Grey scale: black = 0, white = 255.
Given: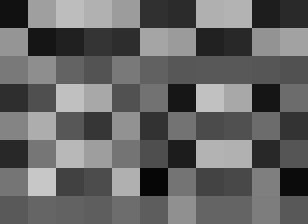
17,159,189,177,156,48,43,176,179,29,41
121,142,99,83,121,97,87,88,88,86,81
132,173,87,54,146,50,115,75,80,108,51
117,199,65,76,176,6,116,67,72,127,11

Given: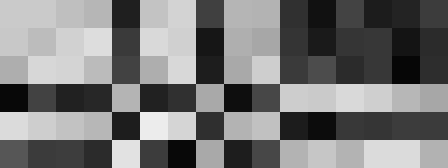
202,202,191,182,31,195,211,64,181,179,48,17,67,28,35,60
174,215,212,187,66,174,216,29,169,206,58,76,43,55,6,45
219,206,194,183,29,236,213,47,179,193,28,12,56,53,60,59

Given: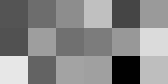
84,109,141,192,69,154
231,99,163,160,1,190

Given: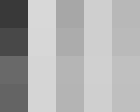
57,216,167,207,184
105,213,181,208,192

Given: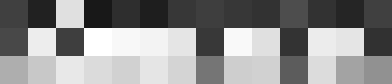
64,33,224,24,46,30,55,62,55,50,77,50,37,64
174,200,232,219,209,229,212,117,206,209,92,220,163,145

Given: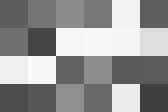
92,117,139,120,240,94
238,248,98,140,90,91

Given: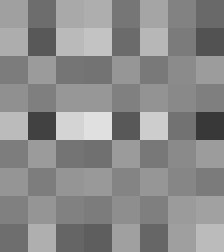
160,109,169,174,118,165,130,105
124,155,117,115,150,121,139,156
187,65,212,224,88,205,114,56
149,125,149,153,132,150,134,123
110,175,101,94,160,102,159,187
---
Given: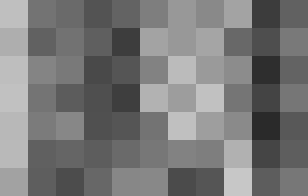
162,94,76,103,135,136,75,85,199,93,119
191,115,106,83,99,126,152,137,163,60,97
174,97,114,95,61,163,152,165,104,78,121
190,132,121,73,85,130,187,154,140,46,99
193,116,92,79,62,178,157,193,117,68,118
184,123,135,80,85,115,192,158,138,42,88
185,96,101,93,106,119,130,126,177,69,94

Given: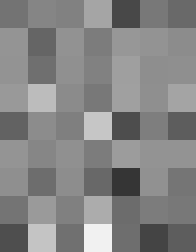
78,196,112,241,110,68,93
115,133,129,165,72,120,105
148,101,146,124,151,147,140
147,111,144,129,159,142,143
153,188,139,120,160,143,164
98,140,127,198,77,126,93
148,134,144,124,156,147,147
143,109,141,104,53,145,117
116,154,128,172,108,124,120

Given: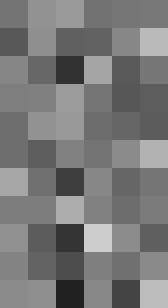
139,143,33,136,68,188
116,146,154,114,118,120
88,143,96,98,135,186
134,103,49,165,89,119
126,128,155,117,87,93
110,146,153,109,102,92
110,93,129,115,139,178
166,112,62,135,102,117
125,125,173,129,109,123
144,92,52,205,140,95
131,99,77,127,112,138

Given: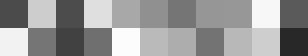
242,117,65,111,252,186,173,115,184,206,40
75,205,76,223,168,144,117,150,151,247,90

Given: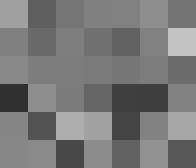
135,138,72,141,98,145,87
160,94,117,128,129,142,115
128,106,126,113,98,129,195
136,125,124,122,118,124,107
48,142,123,100,63,62,129
134,82,174,162,68,130,166

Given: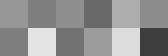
126,228,114,155,220,62
151,127,142,105,173,141
